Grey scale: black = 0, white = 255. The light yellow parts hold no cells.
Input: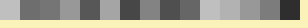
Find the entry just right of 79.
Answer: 102
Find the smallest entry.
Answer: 46
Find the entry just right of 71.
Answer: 131
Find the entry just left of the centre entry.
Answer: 71

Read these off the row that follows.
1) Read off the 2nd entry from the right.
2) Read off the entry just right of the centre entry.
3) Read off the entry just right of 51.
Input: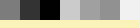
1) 145
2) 160
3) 1

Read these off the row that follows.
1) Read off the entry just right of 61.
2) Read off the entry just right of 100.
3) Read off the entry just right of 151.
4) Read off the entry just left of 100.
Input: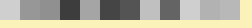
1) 165
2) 207
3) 144
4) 192

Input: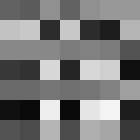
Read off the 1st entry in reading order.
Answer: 98
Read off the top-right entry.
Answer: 152
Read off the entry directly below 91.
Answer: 200
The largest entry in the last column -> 180
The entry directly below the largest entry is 166
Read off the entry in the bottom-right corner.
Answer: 56
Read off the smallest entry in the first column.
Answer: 15
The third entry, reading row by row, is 144
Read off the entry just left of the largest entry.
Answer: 229
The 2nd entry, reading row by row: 91
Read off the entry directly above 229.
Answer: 117
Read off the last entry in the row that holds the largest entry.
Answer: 29
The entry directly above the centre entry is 123
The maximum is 243
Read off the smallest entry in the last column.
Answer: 15

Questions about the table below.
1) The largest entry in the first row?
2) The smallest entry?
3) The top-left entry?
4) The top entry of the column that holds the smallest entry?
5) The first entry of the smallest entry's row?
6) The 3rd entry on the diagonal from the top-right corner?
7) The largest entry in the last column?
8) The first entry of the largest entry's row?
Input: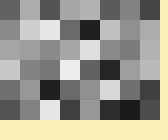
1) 178
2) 26
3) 98
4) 130
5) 83
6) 138
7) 186
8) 199
